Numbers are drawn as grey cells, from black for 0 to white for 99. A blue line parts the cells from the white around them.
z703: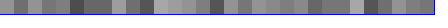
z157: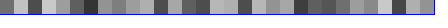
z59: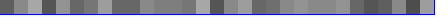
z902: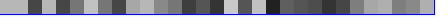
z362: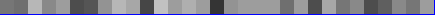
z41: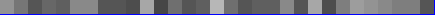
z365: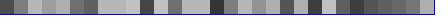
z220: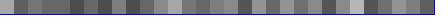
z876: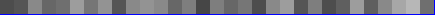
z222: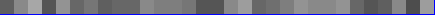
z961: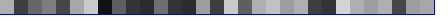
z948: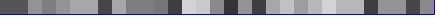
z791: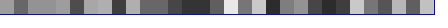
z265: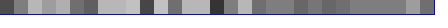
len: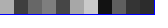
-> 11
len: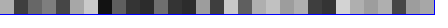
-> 31
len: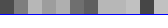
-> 12
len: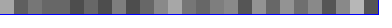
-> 27
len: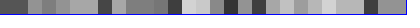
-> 29
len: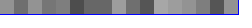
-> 17

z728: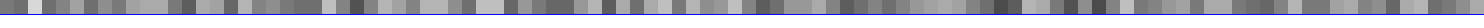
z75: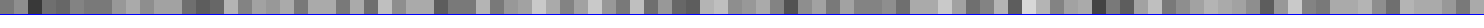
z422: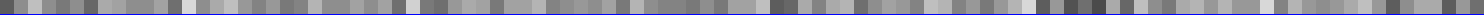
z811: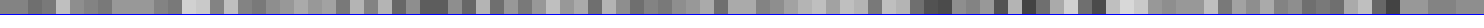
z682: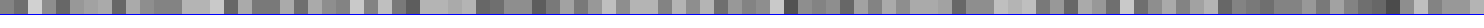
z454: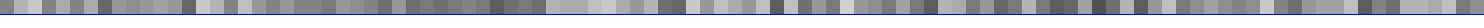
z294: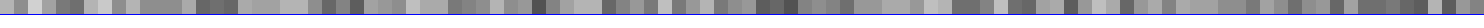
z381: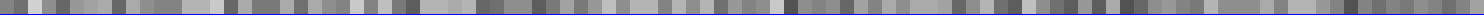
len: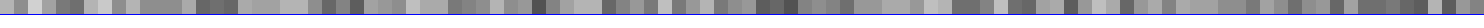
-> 106
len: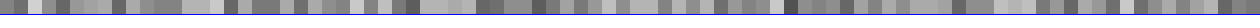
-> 90
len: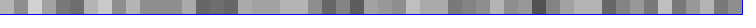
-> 53
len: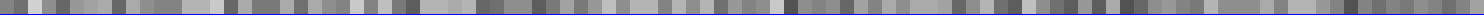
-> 106
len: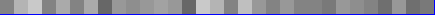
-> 31
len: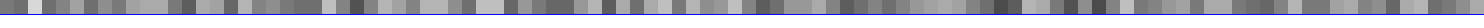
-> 106

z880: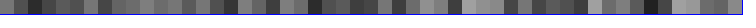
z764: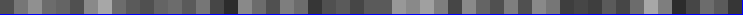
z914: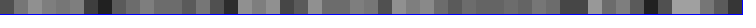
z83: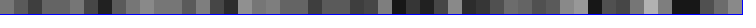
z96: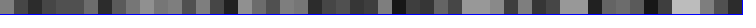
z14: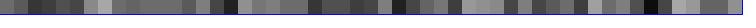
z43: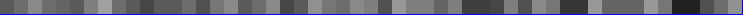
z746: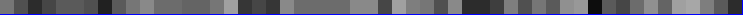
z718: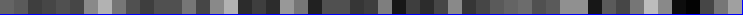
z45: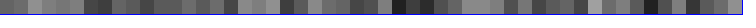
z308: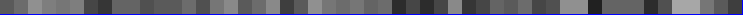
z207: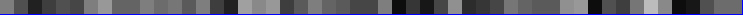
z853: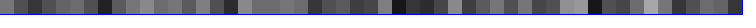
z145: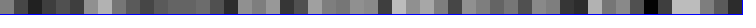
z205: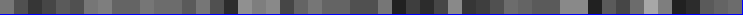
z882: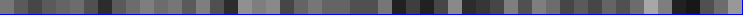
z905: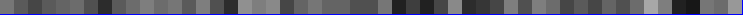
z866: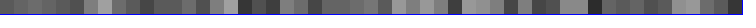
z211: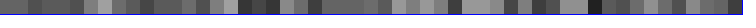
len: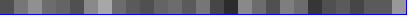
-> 29
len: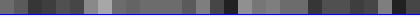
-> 30

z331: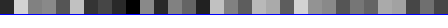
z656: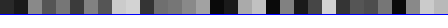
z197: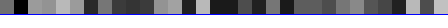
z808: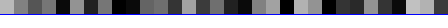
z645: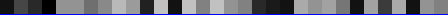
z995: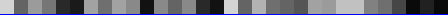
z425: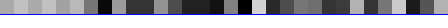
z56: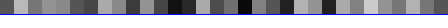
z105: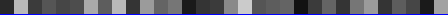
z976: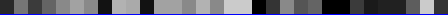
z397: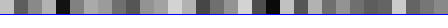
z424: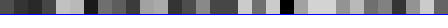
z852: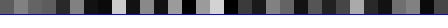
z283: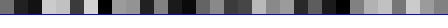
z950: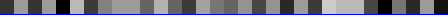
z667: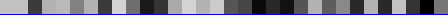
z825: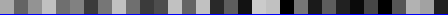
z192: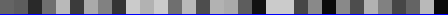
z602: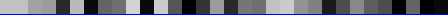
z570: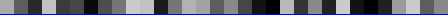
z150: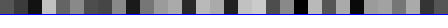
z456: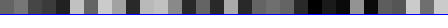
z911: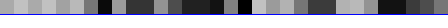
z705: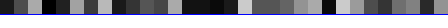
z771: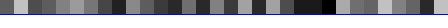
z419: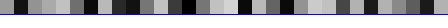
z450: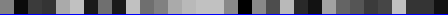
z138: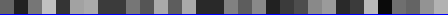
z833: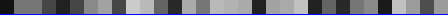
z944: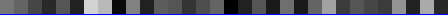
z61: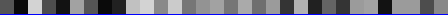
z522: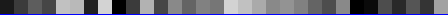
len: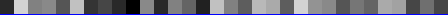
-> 32
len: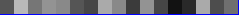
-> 17
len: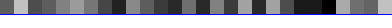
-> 28
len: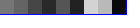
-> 9

